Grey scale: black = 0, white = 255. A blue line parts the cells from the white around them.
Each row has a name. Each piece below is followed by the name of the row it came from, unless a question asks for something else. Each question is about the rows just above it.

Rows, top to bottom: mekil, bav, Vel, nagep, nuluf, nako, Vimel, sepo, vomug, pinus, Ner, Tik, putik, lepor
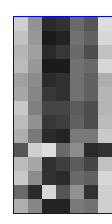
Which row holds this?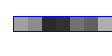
nuluf
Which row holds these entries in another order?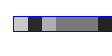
vomug
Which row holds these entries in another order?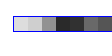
mekil
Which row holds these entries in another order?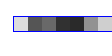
mekil

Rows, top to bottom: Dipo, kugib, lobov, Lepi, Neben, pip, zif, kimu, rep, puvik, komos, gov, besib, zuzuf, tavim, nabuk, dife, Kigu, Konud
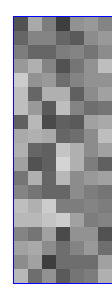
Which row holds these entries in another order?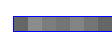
besib
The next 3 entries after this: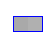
[169 102 110]
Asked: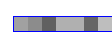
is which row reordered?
pip
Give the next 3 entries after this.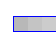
[161 125 132]
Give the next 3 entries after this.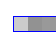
[110 132 146]
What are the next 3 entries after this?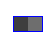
[110 110 161]
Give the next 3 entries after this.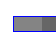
[ 90 140 153]

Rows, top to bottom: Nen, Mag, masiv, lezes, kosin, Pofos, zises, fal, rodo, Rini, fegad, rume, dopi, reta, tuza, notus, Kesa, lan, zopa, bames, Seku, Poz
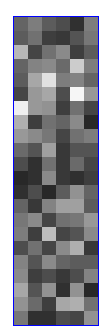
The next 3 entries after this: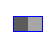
[225 125 131]
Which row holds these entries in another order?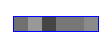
tuza
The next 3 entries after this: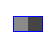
[113 119 152]
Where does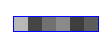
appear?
masiv
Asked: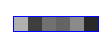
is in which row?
fal
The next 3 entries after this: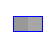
[ 77 246 152]

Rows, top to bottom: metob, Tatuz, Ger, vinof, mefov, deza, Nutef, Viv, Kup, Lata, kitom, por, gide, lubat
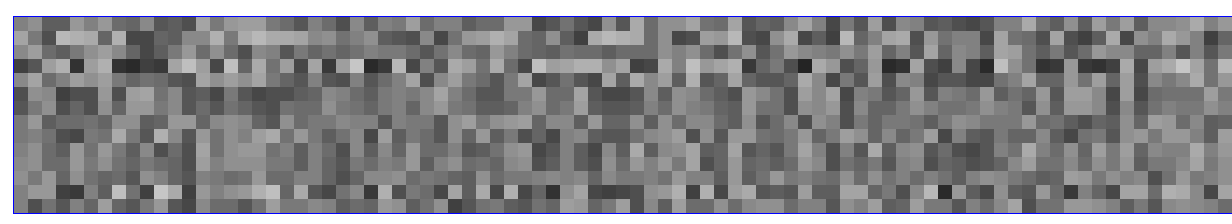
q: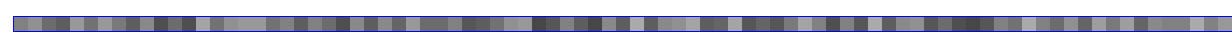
Lata
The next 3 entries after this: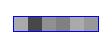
[129  64 101]

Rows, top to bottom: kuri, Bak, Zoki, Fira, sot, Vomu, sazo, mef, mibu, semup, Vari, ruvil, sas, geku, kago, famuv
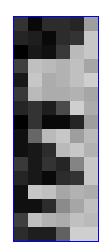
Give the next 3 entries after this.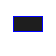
[ 97 207 207]
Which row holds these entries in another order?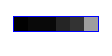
mef
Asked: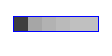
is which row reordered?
Fira
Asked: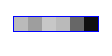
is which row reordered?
mibu

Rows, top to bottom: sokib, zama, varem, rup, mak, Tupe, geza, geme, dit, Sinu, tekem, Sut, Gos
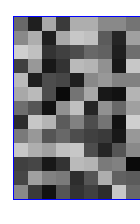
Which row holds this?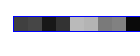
tekem
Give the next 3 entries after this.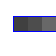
[ 97  31 110]

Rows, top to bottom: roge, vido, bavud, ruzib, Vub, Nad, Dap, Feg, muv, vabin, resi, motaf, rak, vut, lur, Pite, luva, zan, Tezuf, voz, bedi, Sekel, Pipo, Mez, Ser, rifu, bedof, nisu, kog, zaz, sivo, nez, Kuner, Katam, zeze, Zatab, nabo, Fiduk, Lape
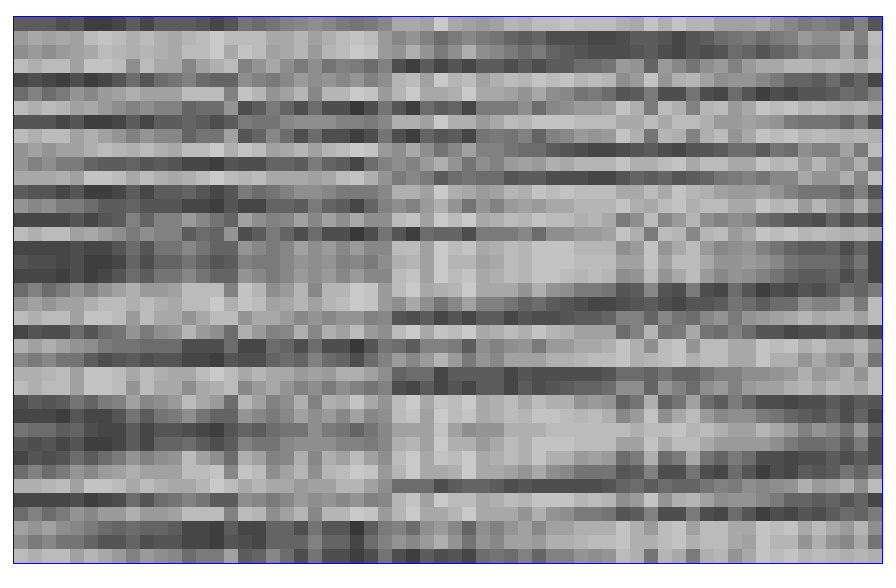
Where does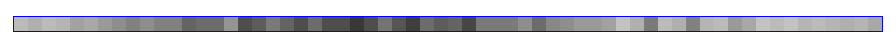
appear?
Dap
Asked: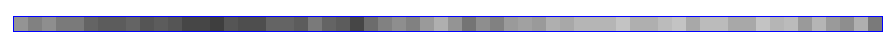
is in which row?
resi

